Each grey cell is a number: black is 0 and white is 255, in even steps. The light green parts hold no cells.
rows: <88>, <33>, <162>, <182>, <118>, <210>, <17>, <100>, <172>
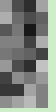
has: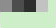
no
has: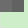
yes
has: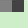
yes

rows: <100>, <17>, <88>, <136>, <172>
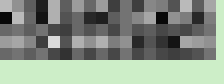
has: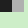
yes
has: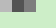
no
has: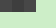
yes
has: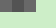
yes
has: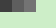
no

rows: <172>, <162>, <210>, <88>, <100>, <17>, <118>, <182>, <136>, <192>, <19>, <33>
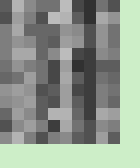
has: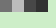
yes
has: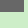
yes
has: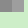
yes
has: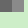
yes
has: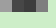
yes

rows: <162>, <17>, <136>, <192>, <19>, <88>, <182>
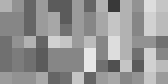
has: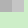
no
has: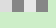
no
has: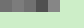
no
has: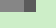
no
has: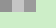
yes
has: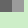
yes
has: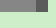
no

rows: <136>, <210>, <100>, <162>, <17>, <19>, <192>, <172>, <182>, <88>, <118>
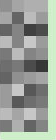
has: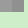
no
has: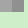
no
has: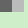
yes

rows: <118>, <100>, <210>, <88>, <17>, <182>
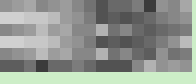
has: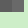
yes
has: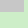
yes
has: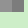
yes
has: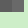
yes
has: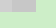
yes
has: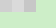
no
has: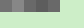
yes

